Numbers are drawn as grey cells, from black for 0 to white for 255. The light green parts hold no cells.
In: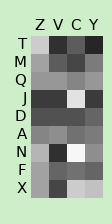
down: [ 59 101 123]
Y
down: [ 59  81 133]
Z
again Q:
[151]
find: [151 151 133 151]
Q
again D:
[81]
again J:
[59]

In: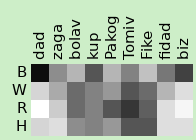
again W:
[107]
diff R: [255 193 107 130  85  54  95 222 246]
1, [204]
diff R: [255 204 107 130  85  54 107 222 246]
6, [95]
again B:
[181]
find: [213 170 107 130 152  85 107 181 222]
W
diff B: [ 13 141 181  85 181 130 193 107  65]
7, [119]
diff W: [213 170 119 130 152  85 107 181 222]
2, [107]

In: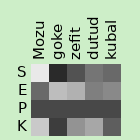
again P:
[72]
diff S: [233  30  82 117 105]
1, [42]
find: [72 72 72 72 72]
P
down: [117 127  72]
dutud
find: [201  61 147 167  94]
K
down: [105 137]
kubal
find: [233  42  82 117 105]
S

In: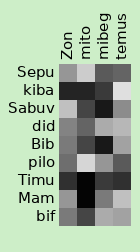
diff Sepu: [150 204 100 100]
2, [90]
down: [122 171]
mibeg
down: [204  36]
mito
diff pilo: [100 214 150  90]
0, [110]
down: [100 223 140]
temus
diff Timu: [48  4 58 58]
3, [48]

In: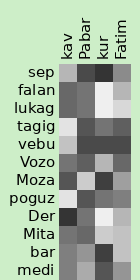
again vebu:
[74]
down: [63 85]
kur
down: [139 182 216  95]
Fatim

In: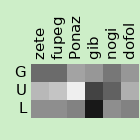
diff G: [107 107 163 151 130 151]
4, [119]
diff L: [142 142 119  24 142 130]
2, [130]
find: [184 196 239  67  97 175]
U
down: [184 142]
zete
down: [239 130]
Ponaz

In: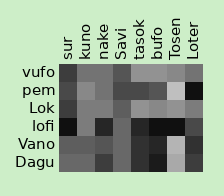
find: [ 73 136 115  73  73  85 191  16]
pem
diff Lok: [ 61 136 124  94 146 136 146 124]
1, [124]
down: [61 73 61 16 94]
sur
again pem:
[73]

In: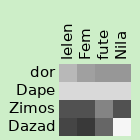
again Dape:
[217]
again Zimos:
[81]
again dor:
[151]
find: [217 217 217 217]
Dape

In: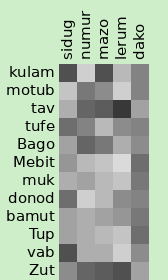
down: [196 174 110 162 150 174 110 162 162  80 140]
sidug
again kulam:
[80]
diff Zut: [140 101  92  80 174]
4, [162]
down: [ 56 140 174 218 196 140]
lerum
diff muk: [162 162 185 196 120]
0, [174]
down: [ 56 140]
lerum

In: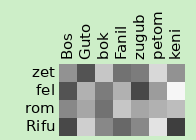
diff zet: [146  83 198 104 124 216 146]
3, [114]
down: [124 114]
bok
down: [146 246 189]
keni
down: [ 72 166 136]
zugub
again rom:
[166]
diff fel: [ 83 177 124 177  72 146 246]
5, [156]

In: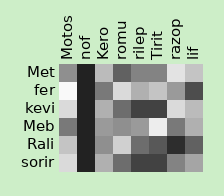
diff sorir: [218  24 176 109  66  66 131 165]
1, [34]
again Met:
[131]

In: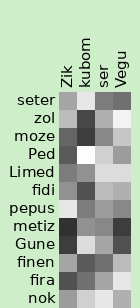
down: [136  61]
Vegu
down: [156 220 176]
Vegu
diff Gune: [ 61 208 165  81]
1, [220]
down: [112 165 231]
ser

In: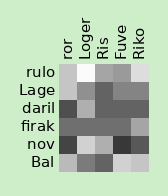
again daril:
[99]
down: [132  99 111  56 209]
Fuve
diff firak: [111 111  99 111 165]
2, [111]
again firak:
[111]
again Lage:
[132]

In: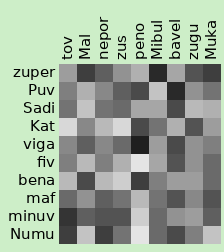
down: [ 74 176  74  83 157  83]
bavel
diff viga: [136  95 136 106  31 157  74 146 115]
8, [127]
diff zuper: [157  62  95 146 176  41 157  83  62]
6, [166]

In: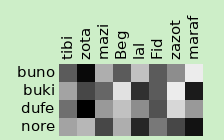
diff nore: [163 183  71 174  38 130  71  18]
5, [120]
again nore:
[71]
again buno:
[91]

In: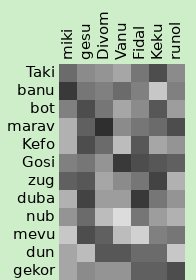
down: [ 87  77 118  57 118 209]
Fidal
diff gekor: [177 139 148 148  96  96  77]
0, [166]

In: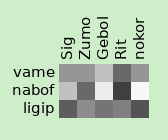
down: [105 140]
Zumo
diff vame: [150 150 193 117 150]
3, [105]
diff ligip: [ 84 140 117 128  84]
0, [93]
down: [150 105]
Zumo
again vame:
[150]
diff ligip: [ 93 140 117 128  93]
4, [84]
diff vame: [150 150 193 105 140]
4, [150]

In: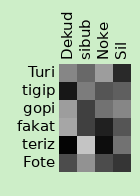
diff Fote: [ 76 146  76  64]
3, [53]
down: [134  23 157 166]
Dekud
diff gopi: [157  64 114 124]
3, [134]

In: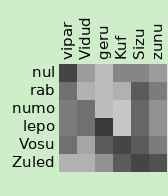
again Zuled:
[177]
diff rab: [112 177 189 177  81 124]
4, [91]
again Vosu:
[91]
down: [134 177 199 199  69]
Kuf
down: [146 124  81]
zunu
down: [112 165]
Vidud
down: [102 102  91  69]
Sizu

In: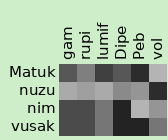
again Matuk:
[87]
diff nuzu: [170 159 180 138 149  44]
2, [170]

